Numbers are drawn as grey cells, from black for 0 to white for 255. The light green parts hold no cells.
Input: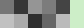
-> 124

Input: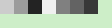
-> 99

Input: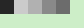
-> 137

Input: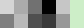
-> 2

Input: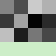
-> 203

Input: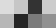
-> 51

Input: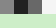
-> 104

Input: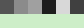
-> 216
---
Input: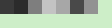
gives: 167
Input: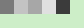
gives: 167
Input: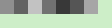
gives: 56
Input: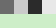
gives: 202
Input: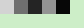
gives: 36
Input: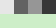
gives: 98
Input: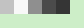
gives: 143
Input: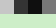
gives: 52
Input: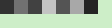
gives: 84
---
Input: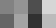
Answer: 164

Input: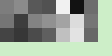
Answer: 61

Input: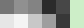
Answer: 244

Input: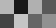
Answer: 197

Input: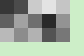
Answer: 162

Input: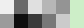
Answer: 14

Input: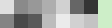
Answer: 73

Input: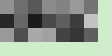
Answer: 103

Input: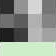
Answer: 92
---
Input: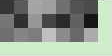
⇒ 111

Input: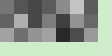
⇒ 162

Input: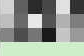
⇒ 132

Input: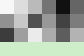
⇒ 60

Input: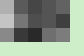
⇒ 137

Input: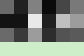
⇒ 106

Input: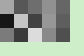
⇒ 123

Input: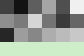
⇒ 38
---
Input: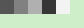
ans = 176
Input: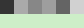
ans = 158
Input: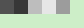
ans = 189
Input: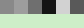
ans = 20
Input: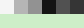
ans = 20
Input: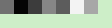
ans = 92
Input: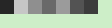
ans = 155
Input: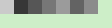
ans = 155
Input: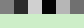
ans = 5
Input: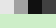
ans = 161
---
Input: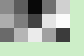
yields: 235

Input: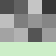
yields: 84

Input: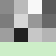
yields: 199

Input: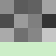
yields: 134

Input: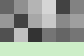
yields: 51

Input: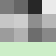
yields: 109
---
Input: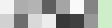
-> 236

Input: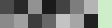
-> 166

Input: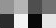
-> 180

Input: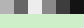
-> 137

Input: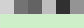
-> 148

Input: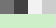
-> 115

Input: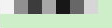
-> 167

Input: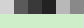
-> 137
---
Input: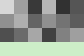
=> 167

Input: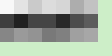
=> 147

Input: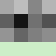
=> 127

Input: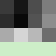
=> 184

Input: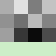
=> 11

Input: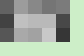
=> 162

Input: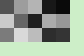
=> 188

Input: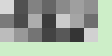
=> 116

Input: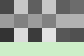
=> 59

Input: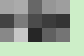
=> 38
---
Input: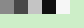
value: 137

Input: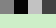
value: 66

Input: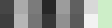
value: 182

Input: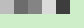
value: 132

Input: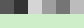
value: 158

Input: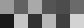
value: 183

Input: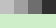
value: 110

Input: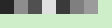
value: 141

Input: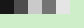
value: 116
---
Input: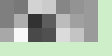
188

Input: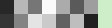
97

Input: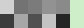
80

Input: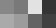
156

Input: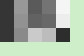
98

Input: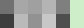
146

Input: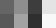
163
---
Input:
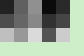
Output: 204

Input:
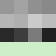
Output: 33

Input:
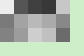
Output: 107

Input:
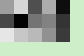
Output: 58

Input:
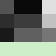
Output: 118

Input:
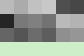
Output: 150
